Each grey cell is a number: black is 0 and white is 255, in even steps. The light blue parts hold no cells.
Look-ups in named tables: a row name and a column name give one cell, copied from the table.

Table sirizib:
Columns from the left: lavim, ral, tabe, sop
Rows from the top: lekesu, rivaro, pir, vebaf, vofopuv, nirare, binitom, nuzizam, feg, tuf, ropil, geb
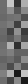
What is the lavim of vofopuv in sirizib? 107
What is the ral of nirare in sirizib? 89
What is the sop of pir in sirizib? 80
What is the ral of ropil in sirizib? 179
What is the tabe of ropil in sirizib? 25
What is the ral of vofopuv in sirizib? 66
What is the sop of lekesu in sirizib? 175
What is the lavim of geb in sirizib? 109
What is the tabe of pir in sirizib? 116
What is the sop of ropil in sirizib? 195
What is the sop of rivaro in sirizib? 137
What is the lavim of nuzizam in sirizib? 115
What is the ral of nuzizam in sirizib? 127
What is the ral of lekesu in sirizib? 199
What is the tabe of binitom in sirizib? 47
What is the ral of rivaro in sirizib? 143

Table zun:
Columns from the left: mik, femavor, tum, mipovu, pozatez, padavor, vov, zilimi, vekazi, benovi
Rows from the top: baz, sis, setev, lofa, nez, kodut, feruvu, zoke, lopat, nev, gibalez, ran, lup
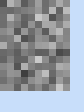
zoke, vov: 97
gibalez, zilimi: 106
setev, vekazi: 114
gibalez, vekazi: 141
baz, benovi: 141
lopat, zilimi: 98
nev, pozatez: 130
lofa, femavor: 138
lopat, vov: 141
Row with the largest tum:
kodut

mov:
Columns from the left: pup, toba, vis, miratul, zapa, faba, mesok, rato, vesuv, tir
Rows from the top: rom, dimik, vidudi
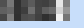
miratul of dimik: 62
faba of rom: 67
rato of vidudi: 62
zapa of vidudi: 81
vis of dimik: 50
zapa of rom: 91
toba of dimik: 104
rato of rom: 77
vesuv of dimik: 211
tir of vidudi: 118
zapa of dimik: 111
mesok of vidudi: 48
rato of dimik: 106
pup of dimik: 96

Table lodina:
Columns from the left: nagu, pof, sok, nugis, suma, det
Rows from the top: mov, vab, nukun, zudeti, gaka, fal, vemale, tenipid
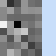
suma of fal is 110
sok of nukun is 104
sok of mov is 80
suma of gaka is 99
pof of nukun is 106
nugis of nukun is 106
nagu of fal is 142
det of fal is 120
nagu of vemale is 120
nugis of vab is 149
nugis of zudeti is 125
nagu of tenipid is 121
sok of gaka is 180
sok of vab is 111
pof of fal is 83

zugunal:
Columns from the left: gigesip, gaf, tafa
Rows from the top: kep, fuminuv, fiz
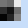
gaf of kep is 105
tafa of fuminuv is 109
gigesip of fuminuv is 46
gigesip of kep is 116
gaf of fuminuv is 18
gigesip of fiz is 4
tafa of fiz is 132
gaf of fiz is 37
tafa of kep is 234

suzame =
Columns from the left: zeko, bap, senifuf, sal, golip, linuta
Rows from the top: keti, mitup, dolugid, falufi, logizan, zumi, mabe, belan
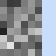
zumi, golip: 101
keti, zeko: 100
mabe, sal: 114
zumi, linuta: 123
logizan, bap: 159
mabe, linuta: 70
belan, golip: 181
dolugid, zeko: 130
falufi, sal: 79
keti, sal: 123
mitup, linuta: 77
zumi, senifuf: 182
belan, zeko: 119
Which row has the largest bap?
mabe

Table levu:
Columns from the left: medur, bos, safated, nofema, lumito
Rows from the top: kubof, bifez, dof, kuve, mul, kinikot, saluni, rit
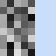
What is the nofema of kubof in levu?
156
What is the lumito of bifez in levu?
206
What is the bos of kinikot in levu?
209
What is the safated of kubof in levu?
175
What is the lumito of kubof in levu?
81
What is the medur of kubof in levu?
148
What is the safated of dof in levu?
124
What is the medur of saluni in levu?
141
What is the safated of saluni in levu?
192
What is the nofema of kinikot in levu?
97
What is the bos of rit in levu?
38
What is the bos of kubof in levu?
49
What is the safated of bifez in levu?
72
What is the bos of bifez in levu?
155
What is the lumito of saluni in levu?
109
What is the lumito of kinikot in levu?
209
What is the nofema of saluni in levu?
50
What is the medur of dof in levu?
172
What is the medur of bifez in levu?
91
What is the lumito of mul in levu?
138
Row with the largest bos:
kinikot

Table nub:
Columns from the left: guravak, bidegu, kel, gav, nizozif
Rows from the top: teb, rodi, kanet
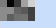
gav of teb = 162
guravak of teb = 123
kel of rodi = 100
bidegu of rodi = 141
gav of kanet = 114
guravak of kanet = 139
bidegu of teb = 5
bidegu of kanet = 95
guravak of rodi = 140
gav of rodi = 90
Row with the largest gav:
teb

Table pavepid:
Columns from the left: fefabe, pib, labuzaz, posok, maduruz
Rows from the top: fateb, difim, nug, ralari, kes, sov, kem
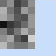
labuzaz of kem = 116
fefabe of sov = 145
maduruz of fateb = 144
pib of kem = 135
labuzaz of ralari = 75
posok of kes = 170
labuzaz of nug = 89
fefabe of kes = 126
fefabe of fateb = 112
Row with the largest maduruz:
sov

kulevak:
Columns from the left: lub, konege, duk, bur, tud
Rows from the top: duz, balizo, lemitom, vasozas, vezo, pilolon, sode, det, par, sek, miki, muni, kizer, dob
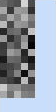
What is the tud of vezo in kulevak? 194
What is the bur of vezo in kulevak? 53
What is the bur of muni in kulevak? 187
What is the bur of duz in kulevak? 212
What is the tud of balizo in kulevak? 49
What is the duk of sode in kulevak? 77
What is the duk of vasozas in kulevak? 152
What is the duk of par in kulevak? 100
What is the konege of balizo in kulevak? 58
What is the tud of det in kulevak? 170
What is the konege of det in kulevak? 155
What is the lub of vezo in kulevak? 41
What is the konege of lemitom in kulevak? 166
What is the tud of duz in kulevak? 76
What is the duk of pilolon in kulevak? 84
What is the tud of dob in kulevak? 121
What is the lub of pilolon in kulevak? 155
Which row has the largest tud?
vezo

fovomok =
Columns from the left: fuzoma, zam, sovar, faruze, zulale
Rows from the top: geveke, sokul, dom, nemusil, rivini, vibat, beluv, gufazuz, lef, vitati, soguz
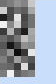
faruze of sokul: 93
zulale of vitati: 64
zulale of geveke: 199
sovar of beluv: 70
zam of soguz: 240
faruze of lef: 108
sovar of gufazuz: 14
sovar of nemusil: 207
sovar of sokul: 108
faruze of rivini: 30
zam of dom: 73
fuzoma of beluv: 86
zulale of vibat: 159
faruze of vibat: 191
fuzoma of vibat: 107
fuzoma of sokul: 206
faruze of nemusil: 79
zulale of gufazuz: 229
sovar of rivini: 79
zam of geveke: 125

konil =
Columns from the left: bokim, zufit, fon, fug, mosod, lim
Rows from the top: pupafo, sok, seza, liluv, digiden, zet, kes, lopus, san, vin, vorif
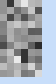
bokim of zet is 108
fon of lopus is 113
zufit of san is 173
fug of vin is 154
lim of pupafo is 177
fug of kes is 164
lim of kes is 43
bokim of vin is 189
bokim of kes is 76
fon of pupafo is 186
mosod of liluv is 198
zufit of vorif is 157
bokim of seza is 168
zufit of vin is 164
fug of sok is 141
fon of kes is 176
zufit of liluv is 181
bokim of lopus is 162
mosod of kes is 95

